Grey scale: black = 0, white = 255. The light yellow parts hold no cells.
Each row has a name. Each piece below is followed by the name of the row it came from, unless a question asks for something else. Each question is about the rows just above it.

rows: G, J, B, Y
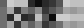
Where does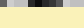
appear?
G
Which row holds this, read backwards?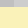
B
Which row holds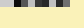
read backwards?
B
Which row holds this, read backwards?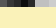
G
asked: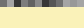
J

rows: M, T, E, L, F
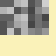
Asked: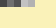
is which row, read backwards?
E
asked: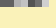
M

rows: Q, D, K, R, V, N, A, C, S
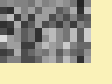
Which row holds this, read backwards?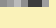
A
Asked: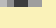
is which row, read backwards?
A
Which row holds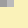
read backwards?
A

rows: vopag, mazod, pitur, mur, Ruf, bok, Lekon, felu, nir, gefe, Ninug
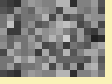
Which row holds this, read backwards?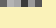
gefe
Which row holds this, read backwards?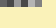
pitur

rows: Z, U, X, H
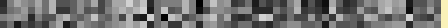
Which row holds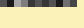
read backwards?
Z
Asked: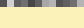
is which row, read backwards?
X
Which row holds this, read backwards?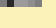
H
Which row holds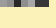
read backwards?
H
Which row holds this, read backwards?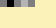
Z
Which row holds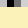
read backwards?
X

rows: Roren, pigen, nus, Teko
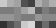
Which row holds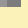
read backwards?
nus
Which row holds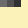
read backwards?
Teko
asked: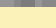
nus

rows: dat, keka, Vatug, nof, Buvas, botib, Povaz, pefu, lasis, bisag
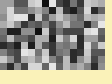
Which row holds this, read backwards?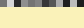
Povaz
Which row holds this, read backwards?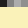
keka

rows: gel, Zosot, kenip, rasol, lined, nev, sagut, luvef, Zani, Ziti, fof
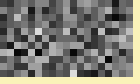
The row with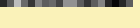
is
kenip
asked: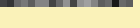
gel
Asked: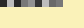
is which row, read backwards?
lined
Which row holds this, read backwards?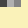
Zosot

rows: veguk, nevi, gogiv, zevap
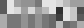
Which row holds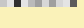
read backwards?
nevi
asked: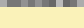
zevap
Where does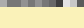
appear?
gogiv
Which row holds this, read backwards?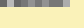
zevap
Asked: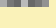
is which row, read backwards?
zevap
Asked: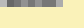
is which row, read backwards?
zevap

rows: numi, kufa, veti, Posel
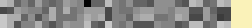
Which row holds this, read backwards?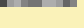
veti
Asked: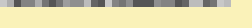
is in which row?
Posel

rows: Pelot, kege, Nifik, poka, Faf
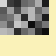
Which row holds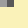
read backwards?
kege
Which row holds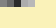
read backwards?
Faf
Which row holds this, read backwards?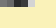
Pelot
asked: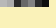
Faf
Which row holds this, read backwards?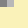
Nifik
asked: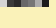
Pelot
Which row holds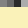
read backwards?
Faf

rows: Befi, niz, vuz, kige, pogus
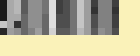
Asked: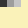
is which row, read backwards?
niz
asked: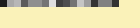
niz
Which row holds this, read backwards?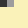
niz

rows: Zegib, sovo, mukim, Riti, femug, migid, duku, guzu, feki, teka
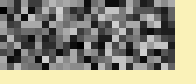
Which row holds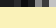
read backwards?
femug
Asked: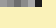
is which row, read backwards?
Riti
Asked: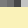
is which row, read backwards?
migid
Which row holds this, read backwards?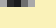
Zegib
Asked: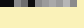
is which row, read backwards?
Zegib

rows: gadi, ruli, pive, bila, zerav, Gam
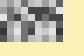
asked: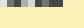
pive
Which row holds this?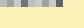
gadi
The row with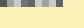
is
bila
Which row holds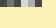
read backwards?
pive
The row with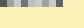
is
Gam

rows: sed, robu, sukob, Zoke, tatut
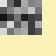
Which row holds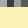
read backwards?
Zoke
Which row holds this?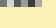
Zoke
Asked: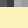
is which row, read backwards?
tatut
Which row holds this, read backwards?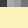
tatut
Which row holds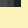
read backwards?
sukob
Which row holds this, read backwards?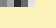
sed

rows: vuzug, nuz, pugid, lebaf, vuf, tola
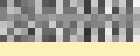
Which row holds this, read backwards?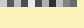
vuf
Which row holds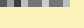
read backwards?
nuz
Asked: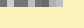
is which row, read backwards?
nuz
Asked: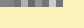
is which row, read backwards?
lebaf
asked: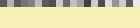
tola
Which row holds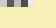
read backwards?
vuf
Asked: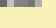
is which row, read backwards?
lebaf

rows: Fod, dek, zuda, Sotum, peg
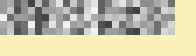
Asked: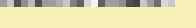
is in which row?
dek
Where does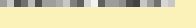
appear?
peg
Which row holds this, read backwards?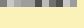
peg

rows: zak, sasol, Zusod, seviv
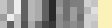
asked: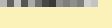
seviv
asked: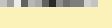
zak
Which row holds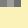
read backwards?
sasol
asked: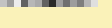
sasol

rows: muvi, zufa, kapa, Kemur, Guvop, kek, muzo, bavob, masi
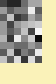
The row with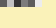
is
bavob
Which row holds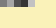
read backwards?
kapa

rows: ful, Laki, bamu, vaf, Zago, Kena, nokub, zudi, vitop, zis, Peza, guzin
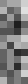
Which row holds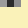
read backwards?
zis
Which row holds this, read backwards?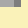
Kena

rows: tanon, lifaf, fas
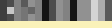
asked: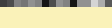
fas
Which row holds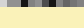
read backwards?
lifaf
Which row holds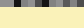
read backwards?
tanon

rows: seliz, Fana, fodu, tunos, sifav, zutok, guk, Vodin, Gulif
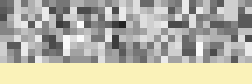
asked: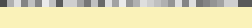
fodu
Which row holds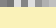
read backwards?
fodu
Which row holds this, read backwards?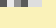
Fana
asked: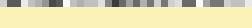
guk

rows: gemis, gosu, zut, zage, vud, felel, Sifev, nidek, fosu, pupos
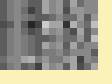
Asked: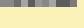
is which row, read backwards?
gemis
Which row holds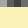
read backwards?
gosu
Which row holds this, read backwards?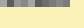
Sifev
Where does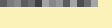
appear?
pupos
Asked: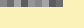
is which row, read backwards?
Sifev
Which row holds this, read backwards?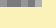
fosu
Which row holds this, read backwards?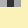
zage

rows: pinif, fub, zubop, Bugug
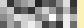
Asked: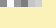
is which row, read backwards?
zubop
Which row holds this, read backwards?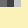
Bugug
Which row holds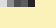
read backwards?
pinif
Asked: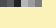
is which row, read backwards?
pinif
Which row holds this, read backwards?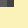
fub

